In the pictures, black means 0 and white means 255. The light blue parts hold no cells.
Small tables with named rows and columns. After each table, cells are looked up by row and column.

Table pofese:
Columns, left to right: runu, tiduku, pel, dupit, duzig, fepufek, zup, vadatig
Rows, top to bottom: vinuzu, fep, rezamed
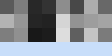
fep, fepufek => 147
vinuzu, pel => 40
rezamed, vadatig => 123
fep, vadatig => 164
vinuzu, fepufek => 72
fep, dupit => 34

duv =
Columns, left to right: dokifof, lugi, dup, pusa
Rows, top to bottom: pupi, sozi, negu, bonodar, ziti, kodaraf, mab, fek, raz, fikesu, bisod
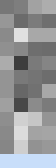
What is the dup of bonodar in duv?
110
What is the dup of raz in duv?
198
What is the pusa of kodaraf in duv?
109
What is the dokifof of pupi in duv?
119
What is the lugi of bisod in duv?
206
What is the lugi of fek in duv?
72
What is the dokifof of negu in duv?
138
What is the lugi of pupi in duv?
126
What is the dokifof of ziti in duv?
172
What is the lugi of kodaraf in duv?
121
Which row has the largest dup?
raz

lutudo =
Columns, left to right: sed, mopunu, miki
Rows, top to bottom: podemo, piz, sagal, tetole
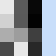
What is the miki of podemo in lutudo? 8
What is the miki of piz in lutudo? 3
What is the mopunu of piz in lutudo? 89
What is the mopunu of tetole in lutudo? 231
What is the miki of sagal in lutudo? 63
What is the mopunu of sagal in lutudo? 157
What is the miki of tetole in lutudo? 40
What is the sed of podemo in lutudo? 232
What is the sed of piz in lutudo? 209
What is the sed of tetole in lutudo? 73
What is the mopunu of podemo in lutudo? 90
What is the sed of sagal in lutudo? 173
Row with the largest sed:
podemo

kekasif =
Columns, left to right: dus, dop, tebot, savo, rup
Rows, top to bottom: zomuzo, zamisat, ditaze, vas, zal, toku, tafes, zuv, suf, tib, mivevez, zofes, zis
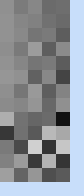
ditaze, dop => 137
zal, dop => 134
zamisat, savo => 113
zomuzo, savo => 107
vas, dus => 142
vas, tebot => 156
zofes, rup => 53
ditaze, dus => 146
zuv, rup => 144
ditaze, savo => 122
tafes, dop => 118

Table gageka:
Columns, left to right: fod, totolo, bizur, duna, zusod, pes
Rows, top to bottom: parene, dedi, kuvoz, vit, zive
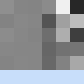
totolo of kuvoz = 135
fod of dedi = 131
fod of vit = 135
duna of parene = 139
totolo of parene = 133
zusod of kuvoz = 174
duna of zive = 104
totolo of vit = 134
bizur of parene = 132
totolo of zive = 135
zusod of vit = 114

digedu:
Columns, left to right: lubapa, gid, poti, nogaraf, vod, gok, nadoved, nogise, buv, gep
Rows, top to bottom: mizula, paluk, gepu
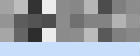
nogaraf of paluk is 77
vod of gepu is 139
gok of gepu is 141
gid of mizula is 189
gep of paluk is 150
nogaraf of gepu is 235
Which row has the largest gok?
gepu

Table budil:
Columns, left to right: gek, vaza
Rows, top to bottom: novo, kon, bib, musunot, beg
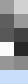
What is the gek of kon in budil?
94
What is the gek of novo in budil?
157
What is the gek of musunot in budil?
251
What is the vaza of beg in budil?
137
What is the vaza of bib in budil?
66
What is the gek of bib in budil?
88
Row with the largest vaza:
novo

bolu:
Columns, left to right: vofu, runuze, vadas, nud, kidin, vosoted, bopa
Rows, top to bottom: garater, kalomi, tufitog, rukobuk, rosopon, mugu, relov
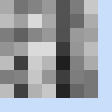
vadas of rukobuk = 218
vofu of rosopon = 189
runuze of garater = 116
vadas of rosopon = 205
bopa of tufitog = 160
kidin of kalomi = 82
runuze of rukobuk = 162
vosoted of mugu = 125
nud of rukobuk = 219
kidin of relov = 36
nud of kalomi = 168
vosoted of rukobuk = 150
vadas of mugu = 198
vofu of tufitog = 125
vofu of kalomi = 188
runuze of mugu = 130
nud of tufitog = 152
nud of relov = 199
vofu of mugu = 125
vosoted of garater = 124
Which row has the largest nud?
rukobuk

